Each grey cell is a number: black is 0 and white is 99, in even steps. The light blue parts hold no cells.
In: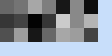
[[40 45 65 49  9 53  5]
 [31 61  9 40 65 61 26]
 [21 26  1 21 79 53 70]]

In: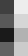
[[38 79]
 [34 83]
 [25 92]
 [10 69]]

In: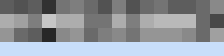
[[67 62 49 77 67 67 45 45 67 49 67 72 72 72 41 28]
 [58 41 36 15 53 58 41 49 53 45 58 58 58 53 41 62]
 [36 32 36 19 45 49 41 32 49 32 41 45 36 36 41 53]]

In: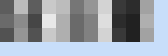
[[41 54 27 90 68 41 50 86 17 13 68]
 [36 73 36 78 73 46 58 82 22 17 63]
 [32 58 32 78 68 41 50 82 22 13 63]]

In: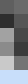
[[78 45]
 [63 28]
 [54 23]
 [37 41]
 [18 33]]

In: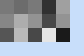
[[52 67 57 28 57]
 [47 42 47 19 62]
 [33 72 28 89 10]]

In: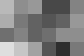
[[86 77 63 33 18 47]
 [72 55 59 28 28 51]
 [67 47 38 33 38 59]
 [43 51 38 43 55 55]]

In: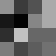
[[57 23 32 66]
 [48 27 36 44]
 [18 75 40 40]
 [ 9  1 52 66]]
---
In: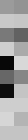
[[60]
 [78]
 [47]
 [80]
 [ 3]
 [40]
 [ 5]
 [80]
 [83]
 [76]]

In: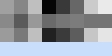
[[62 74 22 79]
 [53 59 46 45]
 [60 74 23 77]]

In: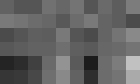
[[38 33 40 33 36]
 [47 42 34 47 36]
 [29 37 47 29 45]
 [34 38 43 35 41]
 [14 25 57 11 48]
 [21 28 53 18 45]]

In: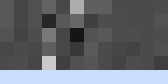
[[34 31 28 37 29 29]
 [34 31 34 25 30 29]
 [32 30 27 32 30 29]
 [28 28 28 35 27 29]
 [29 27 25 33 26 29]]

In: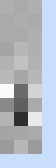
[[68 68]
 [66 66]
 [66 68]
 [64 68]
 [69 69]
 [72 71]
 [97 82]
 [53 66]
 [70 91]
 [64 66]
 [60 60]]

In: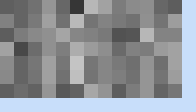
[[37 44 40 71 48 55 36]
 [50 47 44 45 47 56 61]
 [36 53 64 50 32 71 51]
 [63 42 49 60 41 48 63]
 [54 46 46 46 47 57 63]
 [53 45 44 45 49 58 61]
 [37 38 34 65 36 58 46]]
